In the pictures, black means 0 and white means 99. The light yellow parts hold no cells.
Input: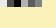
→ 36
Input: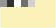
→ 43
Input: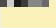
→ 52
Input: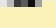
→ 6
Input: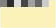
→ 39
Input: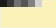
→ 50
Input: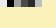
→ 17
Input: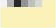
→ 74
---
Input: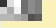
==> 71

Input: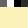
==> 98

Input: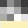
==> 50

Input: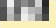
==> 71

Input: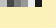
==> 28

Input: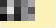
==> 45

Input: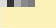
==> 20

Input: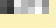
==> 19

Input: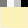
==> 97
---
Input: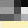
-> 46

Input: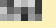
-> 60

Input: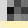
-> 54

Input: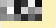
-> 39

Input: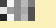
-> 72

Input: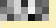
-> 27

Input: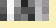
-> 75

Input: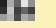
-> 66
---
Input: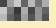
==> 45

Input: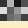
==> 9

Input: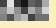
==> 32

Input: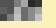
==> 16

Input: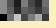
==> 16

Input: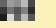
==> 72
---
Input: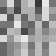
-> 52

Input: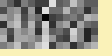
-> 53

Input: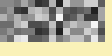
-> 53

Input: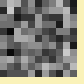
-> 49

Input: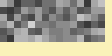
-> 70

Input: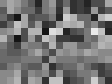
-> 53
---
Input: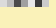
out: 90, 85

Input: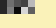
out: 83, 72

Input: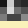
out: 85, 79

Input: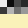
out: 92, 70

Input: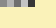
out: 76, 70

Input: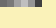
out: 74, 63
